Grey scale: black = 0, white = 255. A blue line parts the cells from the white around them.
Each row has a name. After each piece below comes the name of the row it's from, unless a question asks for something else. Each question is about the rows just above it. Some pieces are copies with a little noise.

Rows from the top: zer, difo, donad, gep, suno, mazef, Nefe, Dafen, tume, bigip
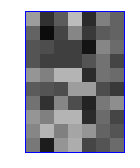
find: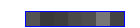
gep
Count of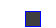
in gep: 3

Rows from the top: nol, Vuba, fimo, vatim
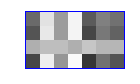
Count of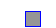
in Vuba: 0
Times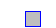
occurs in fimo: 2
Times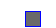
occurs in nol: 1

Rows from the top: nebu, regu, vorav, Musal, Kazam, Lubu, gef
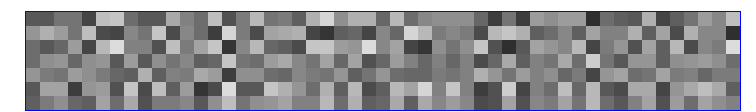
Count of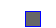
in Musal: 7
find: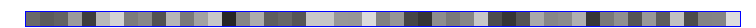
vorav
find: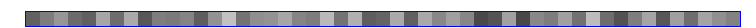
gef
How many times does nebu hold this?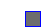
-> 4

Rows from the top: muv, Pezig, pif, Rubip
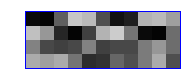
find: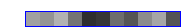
Rubip
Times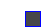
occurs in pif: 4
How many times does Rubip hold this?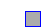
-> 3
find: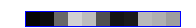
muv
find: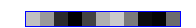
Pezig
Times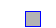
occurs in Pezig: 1

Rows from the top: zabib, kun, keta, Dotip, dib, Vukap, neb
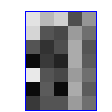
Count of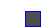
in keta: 1
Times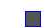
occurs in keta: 2
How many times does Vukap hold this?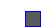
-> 2

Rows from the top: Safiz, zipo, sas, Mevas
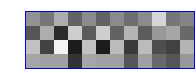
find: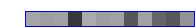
Mevas
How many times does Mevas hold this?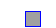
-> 5
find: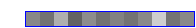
Safiz
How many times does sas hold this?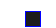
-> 2

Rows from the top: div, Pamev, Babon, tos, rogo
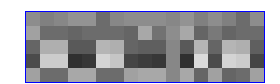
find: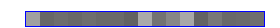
Pamev
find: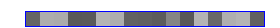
Babon
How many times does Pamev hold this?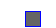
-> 4
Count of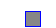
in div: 3
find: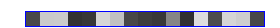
tos

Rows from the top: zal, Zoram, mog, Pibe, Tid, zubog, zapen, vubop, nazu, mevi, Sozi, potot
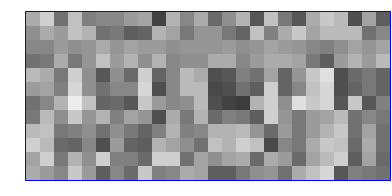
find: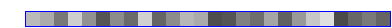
Tid
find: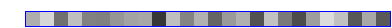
zal
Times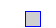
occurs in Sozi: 5

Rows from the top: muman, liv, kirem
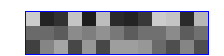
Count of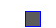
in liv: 3
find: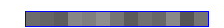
liv
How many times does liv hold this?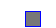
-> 1

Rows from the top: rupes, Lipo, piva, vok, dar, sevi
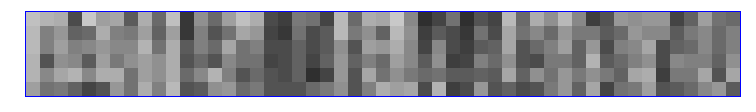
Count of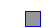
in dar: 2
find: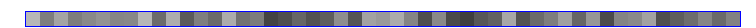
piva
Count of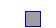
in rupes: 3
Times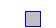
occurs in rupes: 3

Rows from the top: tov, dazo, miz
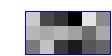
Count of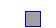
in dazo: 1
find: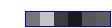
miz

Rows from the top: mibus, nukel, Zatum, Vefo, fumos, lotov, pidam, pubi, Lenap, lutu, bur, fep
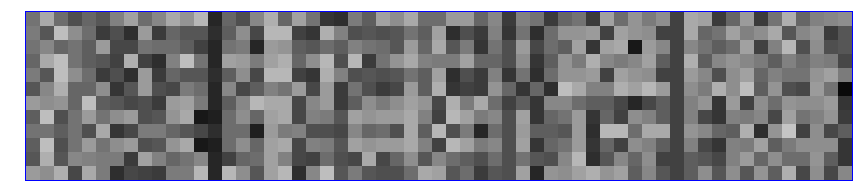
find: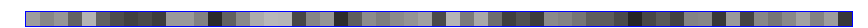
pidam
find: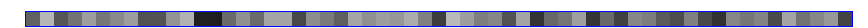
pubi
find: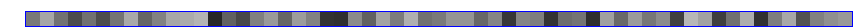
mibus
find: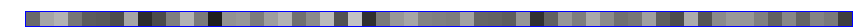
Vefo

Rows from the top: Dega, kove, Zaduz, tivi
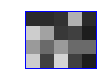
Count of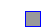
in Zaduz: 2
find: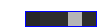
Dega
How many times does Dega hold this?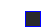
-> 3

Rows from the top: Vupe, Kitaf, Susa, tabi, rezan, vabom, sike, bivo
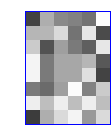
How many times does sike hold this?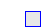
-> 0
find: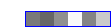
vabom
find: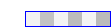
sike
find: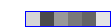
Susa

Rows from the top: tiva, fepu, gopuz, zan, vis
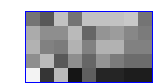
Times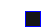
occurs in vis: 1
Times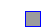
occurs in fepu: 1
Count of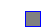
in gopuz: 4
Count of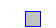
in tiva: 4
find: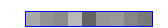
fepu
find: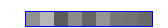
zan

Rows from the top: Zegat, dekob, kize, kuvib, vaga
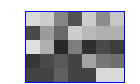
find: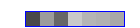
dekob
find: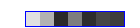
kize
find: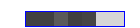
vaga
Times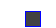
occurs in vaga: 4

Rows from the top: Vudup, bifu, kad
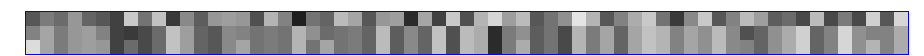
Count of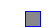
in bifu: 3
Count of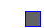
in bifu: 6
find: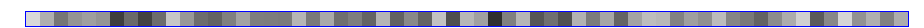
kad
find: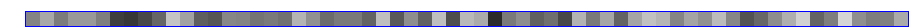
bifu
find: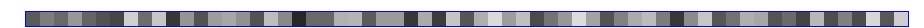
Vudup

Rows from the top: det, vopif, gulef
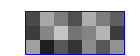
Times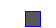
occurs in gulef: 2
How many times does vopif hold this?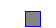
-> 2

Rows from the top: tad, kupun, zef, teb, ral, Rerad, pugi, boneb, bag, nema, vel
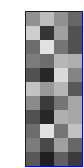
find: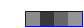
pugi
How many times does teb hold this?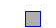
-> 1

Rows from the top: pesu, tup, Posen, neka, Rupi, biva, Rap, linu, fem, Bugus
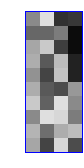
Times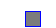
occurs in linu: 1
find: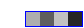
neka
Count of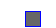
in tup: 2
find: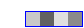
Rap

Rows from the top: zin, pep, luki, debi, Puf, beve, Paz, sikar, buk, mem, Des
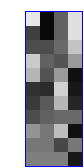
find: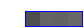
sikar
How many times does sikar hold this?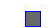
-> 2
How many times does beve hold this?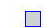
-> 1
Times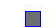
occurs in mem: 0
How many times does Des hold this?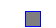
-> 3
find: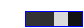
beve

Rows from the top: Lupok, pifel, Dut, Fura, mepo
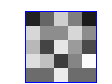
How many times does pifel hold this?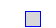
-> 2
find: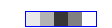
Fura
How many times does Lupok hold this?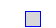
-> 0
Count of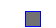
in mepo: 0
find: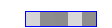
pifel

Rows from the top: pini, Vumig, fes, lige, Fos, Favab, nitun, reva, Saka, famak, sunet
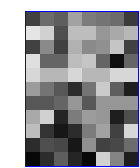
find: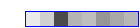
Vumig
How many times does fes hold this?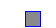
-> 2
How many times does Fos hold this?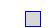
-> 4
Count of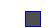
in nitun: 0
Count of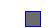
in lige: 0
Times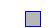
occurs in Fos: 4

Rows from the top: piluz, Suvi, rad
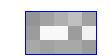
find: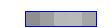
piluz
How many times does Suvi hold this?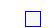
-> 2
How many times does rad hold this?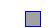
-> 1
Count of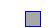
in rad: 3
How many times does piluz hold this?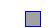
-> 2

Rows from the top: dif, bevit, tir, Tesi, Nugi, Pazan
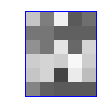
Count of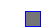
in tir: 1
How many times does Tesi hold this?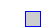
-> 3
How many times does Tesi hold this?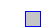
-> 0
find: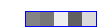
tir
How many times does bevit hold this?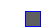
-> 3
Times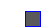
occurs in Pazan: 3

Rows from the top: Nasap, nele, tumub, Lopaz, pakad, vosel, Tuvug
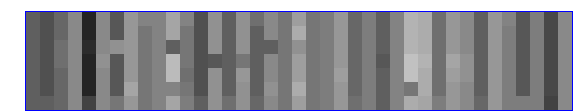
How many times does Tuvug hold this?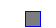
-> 7
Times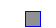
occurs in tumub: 4
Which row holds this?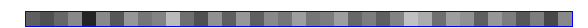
pakad
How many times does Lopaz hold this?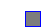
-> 4
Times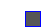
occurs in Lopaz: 4

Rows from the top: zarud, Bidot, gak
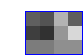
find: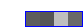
zarud
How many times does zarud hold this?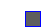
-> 2
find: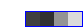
Bidot
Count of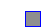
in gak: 2

